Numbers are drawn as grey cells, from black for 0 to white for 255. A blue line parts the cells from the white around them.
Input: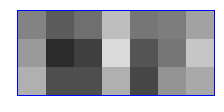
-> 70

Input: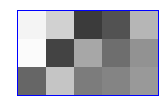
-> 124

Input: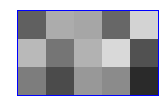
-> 152

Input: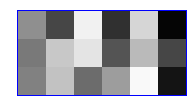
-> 157

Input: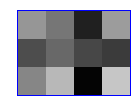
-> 184

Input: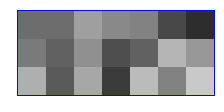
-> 187

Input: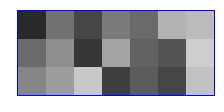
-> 92
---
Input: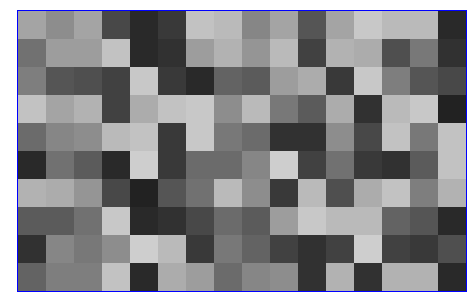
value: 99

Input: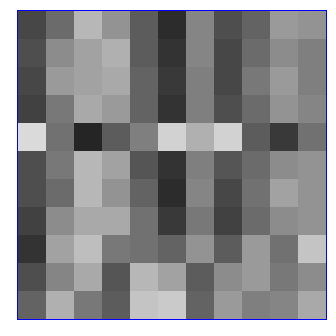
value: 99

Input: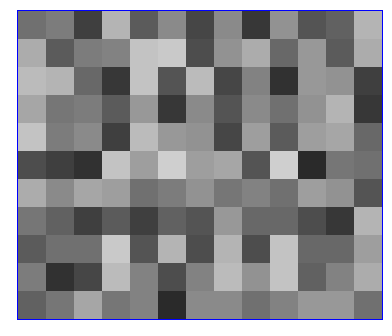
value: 97

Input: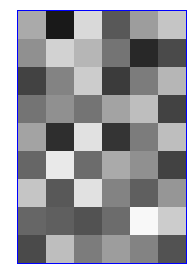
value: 74

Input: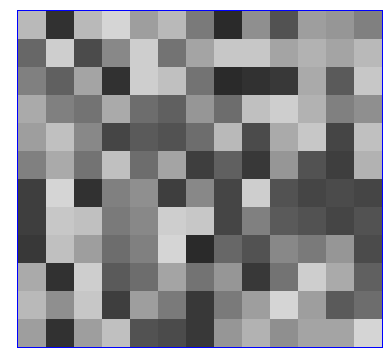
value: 158

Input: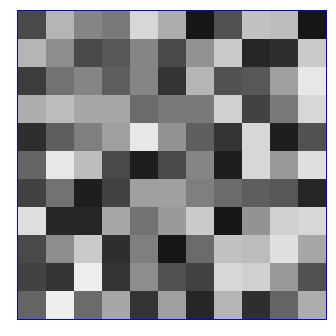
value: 100

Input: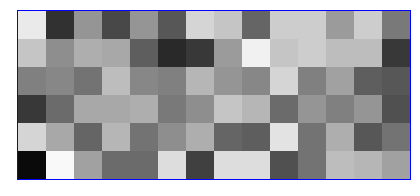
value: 10

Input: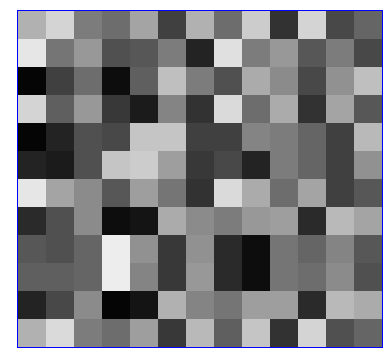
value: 177

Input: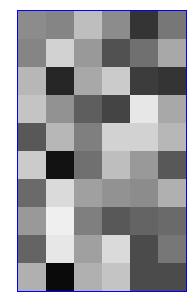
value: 176
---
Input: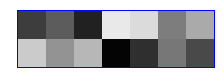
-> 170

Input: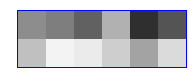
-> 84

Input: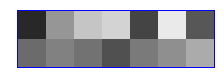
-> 87

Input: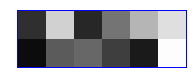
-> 223

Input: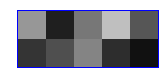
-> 86

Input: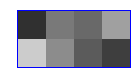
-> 160
